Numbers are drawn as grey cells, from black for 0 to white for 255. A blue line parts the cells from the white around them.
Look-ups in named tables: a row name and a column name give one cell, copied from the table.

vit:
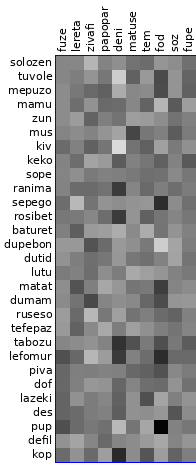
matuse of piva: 104
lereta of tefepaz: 98
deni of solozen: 143
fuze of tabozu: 134
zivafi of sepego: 116
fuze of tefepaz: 153
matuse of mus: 70
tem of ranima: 105
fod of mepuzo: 76
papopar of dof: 147
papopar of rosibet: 109
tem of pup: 166
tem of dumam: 103
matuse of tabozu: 81

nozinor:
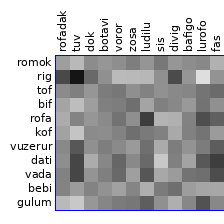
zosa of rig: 185
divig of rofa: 176
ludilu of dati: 105
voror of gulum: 123
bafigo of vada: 115
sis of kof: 129

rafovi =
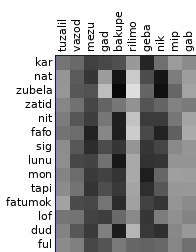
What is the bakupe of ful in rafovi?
121
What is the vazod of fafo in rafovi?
108
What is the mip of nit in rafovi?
119
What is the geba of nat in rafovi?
76
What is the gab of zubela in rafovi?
163
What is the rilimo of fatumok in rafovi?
161
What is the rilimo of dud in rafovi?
181
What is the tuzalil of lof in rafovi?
117
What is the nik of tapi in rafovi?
88
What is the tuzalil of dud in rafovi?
131
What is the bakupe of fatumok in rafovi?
43
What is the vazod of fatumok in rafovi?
75
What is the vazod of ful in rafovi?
128
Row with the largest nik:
lof

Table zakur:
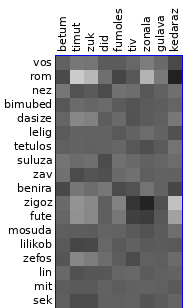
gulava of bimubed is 93
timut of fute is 145
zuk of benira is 109
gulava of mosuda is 91
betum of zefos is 85
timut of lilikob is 70
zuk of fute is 136
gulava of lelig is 99
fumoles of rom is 69
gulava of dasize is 96
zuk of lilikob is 72

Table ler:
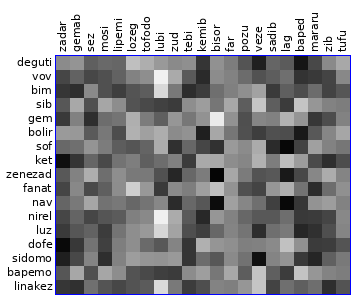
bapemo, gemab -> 167
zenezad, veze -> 83
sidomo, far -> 138
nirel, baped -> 57
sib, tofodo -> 73
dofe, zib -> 61
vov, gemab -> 98

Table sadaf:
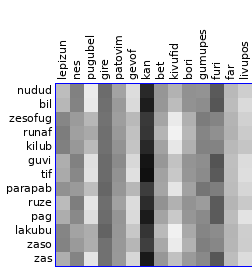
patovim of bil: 154
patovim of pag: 149
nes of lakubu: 163
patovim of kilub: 147
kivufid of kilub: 231
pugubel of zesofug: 183
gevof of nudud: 221
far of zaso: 182
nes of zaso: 154
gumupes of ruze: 156
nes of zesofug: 155
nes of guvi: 129
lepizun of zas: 174
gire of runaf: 111
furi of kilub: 131
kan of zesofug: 57
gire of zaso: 113
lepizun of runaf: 125

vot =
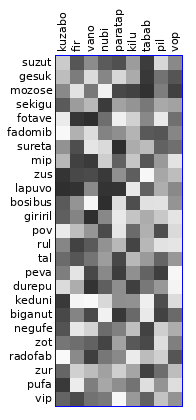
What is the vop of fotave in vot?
112
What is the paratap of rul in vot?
184
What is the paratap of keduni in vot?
143
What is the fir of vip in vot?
75
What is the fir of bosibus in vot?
148
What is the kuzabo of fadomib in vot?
248
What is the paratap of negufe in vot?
128
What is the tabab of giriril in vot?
172
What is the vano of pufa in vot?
126
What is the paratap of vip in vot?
247
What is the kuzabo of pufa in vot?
57
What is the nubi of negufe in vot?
108
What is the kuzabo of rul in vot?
134
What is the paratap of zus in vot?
144
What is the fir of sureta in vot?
78
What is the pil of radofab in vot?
208
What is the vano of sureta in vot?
229
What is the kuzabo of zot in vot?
118

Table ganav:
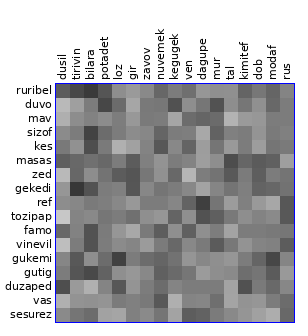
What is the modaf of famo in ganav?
121
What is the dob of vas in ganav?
150
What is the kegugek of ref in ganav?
134
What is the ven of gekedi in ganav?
136
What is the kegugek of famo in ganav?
143
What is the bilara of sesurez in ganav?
108
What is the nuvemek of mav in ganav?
124
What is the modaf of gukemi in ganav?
71
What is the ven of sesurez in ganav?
93
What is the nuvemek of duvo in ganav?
119
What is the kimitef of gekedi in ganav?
127
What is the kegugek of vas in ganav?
175
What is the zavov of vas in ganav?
121
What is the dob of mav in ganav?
151
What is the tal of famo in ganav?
163
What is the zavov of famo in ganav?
122
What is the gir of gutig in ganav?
151
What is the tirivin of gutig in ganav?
85
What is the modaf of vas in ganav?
124
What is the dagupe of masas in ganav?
158

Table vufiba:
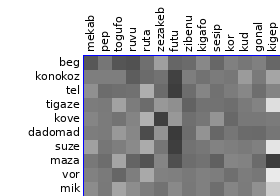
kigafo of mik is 128
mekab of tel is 144
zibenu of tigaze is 98
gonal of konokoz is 122
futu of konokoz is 65
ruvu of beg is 81
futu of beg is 102
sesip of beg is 103
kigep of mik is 204
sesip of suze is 130
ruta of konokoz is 107
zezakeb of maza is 133

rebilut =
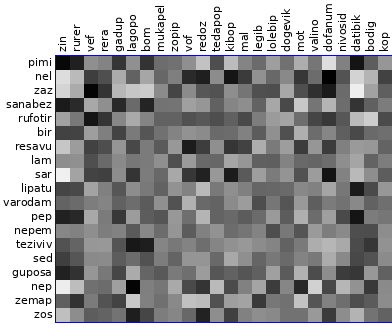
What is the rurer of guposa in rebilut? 50
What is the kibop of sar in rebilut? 28
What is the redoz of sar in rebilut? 33
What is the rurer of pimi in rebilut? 32
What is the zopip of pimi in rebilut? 113
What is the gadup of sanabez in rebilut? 41
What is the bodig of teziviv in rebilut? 54
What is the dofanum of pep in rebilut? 159
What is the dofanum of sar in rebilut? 20
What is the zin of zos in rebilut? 191
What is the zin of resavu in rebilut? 198
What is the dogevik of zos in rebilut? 114
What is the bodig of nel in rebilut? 180
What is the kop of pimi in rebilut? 150
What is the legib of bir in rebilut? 92
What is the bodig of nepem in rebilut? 77
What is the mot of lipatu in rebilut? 136

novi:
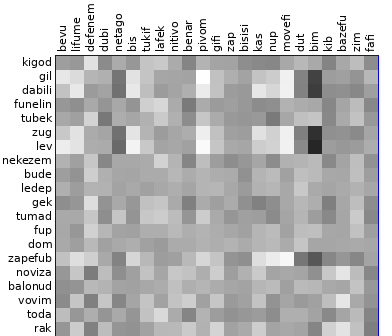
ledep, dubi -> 178
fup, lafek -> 174
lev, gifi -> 197
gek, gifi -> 159
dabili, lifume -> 232
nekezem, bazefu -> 164
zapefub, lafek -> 157

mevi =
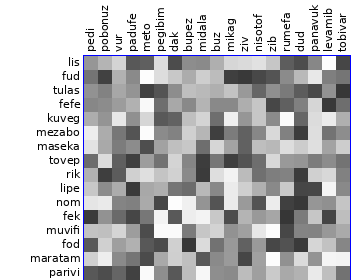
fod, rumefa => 82
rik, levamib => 216
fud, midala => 206
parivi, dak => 88
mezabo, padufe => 84
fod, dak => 208
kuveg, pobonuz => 148
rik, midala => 59
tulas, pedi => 146
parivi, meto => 250
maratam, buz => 138
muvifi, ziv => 160
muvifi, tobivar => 170
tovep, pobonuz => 220
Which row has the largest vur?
kuveg

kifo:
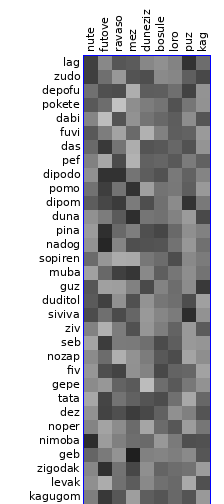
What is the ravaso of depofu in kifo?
77
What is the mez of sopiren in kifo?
169
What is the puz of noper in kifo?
156
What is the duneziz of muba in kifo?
137
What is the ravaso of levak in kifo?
113
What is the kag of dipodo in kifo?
132
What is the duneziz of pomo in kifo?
159
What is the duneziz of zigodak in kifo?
143
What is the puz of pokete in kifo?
118
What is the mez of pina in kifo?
126

